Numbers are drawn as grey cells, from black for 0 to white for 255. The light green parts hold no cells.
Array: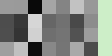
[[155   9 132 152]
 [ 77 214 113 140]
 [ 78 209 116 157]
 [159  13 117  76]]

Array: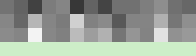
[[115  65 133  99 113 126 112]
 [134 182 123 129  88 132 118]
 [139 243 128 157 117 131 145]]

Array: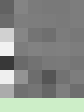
[[ 98 123 121]
 [107 125 122]
 [209 116 124]
 [241 130 128]
 [ 56 114 122]
 [239 109 114]
 [171 117 126]]

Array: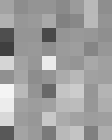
[[163 148 138 185]
 [177 154 129 186]
 [ 78 149 149 151]
 [ 63 153 155 133]
 [213 151 153 168]
 [144 141 171 161]
 [244 148 196 150]
 [236 157 186 151]
 [216 151 171 157]
 [ 88 154 185 128]]

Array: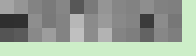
[[165 131 134 122 134 142 127]
 [ 47 142 131 139 137  59 119]
 [ 84 137 131 140 132  99 126]]

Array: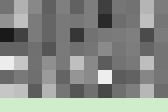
[[115 136 127 125 118 181]
 [146 123 121 126 110 191]
 [ 25 123 121 114 123  75]
 [100 112 122 118 118 101]
 [236 113 121 137 115 190]
 [104 111 100 138  92 134]
 [198  92 117 112 111 183]]

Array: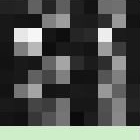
[[ 34  97  94  19 112]
 [ 24  19 157  27 152]
 [ 24 246  14  42  27]
 [ 20 184  26  20  61]
 [ 18  22 165  27 159]
 [ 22  97 128  19 128]
 [ 19 165  23  25  97]
 [ 26  69 114  23 133]
 [ 20  55 117  29 137]]
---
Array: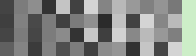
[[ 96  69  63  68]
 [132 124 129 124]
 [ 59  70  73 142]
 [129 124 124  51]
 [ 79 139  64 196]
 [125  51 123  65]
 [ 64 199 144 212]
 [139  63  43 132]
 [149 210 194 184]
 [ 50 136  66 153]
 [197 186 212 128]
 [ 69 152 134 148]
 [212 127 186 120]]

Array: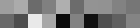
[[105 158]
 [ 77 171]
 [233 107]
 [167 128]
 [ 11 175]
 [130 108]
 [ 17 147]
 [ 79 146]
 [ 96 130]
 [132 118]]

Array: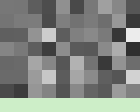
[[ 74 106 104 133  95 116 119]
 [ 60 106 106 121  96 123 118]
 [150 155 166  94 147 124  93]
 [131 199 135  61 204  75  77]
 [ 83  92  86 141  93 127 144]
 [137 166 178  90 128 114  73]
 [100 139 115  88 137 123 120]
 [ 89  95  57 138 122 110 160]
 [155  85 147 173  55 152 135]
 [128 210 109  47 236  57  86]]

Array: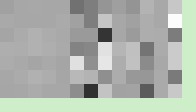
[[166 167 172 174 165 169 161]
 [167 171 169 173 171 167 167]
 [171 177 165 177 177 167 168]
 [167 173 169 174 172 167 167]
 [167 166 165 170 169 170 167]
 [141 184 224 131 154 161 113]
 [ 48 179 143 135 154 126 126]
 [195 143 230 225  52 197 149]
 [162 172 173 181 167 167 159]
 [163 152 193 192 155 161 148]
 [ 91 151 139 116 173 173 179]
 [170 170 168 171 172 168 168]
 [200 122 203 203 124 252 199]]

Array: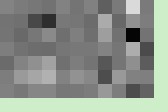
[[128 125 107 126 116 115 131]
 [120 154 131 114 105 112 123]
 [134 166 144 109 119  72 119]
 [134 177 162 108 138  46 114]
 [119 130 112 118 111 120 130]
 [120 146 125 120 127 118 116]
 [124 136 116 120 111 108 129]
 [152  77  87 131 158 171  95]
 [125 153 117 118 113 104 122]
 [ 76 129 143 173   5 145 218]
 [ 98 127  92  75 115 125 122]]

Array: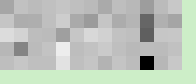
[[190 183 220 197 166]
 [198 132 211 173 193]
 [191 187 189 174 187]
 [191 195 187 191 192]
 [226 237 159 205 197]
 [191 189 198 170 191]
 [197 194 216 155 186]
 [179 202 209 197 170]
 [196 191 194 172 190]
 [188 185 191 181 184]
 [  0 188  95 102 157]
 [183 187 198 176 187]
 [200 193 199 165 200]]

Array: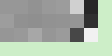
[[150 157 151]
 [153 145 151]
 [167 143 146]
 [150 146 153]
 [155 147 156]
 [ 71 149 208]
 [241  48  39]]

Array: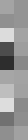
[[143 113 221 190 166  45  77 220 144 164]
 [161 142 138 161 163 136 157 163 148 148]]

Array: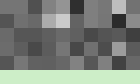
[[ 85 108 106  84 117]
 [119  94  86 112 117]
 [ 97  73  86 105  80]
 [ 96  92  95 172 130]
 [103 118 106 203 148]
 [130  72  96  99  47]
 [ 87 112  73 127 127]
 [128  77  84 118 119]
 [ 66 156  89  43 189]
 [104  91  63 139 114]]
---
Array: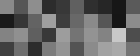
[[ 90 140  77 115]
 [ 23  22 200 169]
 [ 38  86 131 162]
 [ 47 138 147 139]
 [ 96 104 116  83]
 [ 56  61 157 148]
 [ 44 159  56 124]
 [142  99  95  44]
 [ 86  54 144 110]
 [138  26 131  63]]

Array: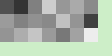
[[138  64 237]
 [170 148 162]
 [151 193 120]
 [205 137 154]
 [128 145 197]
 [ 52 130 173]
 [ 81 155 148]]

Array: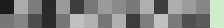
[[134  90]
 [156  79]
 [174 122]
 [ 61 192]
 [175 126]
 [120  60]
 [138 175]
 [154 118]
 [120 177]
 [ 61 192]
 [154 118]
 [ 41  43]
 [124  76]
 [171 131]
 [ 28 119]]

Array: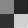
[[ 38 207]
 [135  49]]

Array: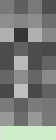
[[ 79 110 136  74 100 137  98 118 120]
 [122 142 176  77  76 102  73 123 152]
 [ 95 134  54  98 186 141 191  97 108]
 [122 142 176  77  76 102  73 123 152]]

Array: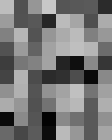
[[ 43 172 152 108  54 137 161 175 145 166]
 [ 90  79 128 182 138   9 116  90  89  89]
 [ 88 166 187 191  15  77 192 184 112 151]
 [ 85 187 171 180  35  48 163 172 137 186]
 [200  38 150 162 163  43 146 115   3  12]
 [150  88  83  99 130  76  84  81  85  91]
 [ 81  82 182 155 119 180 177 150 138  71]
 [189 156 129  82  61  68 144 172  10 105]]
